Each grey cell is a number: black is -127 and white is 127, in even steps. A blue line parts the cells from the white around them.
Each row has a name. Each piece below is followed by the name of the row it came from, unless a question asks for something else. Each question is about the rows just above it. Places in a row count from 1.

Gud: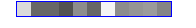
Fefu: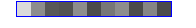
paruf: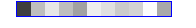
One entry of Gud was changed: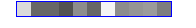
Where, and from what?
11, [5]
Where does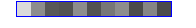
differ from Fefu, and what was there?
6, [-52]
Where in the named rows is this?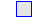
paruf, 3
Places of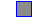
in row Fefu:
2 5 8
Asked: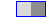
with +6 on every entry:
[96 19]
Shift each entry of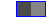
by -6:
[-58  -1]
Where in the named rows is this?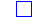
paruf, 10

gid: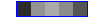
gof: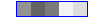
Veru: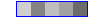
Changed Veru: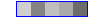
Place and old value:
4, [34]
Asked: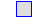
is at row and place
gof, 5
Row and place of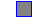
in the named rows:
Veru, 2
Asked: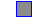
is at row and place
gid, 4

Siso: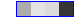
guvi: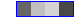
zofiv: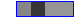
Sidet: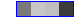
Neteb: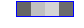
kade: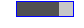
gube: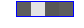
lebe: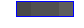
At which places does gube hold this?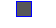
3
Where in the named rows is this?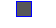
gube, 3

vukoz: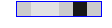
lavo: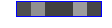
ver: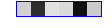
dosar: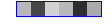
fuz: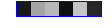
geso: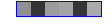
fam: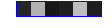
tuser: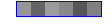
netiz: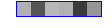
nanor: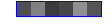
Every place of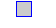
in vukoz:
1 4 6
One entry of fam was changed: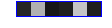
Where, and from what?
5, [62]
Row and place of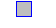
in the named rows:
fam, 5

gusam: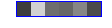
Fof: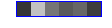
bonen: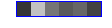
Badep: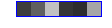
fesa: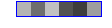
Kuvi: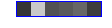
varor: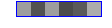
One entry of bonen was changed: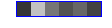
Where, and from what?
4, [-37]
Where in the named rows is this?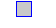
Kuvi, 2
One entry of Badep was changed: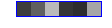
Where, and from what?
3, [65]
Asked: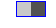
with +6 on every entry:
[ 79 -39]
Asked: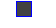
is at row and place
bonen, 6
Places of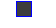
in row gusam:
1
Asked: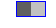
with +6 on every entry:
[-25  71]

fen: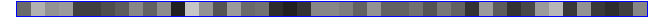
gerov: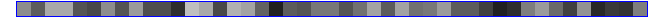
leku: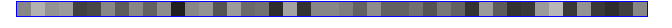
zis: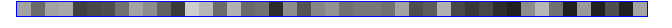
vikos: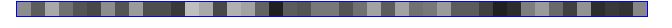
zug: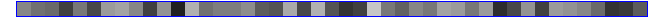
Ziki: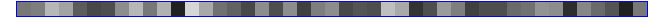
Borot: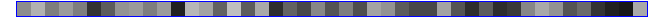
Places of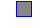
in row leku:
1 7 9 13 22 23 45
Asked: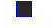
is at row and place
gerov, 42
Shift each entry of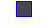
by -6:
[-61]

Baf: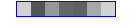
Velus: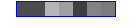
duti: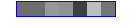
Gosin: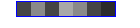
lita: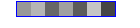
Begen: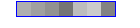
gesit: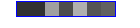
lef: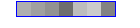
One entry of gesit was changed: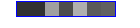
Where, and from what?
6, [-42]
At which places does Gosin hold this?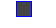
1 3 6

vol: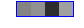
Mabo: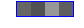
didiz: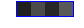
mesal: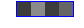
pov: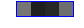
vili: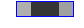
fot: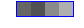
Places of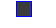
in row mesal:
1 3
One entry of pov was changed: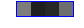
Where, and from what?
1, [-9]

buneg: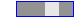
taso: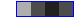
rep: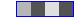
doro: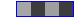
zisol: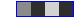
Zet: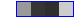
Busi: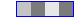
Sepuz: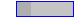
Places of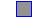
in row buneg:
1 2 4
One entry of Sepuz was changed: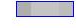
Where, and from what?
4, [68]
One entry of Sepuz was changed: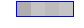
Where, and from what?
3, [68]
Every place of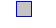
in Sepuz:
2 3 4
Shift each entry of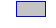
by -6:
[62 62]

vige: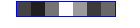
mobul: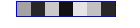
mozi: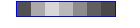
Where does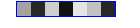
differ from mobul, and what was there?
3, [73]
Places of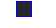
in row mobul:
2 7
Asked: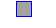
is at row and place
mobul, 1

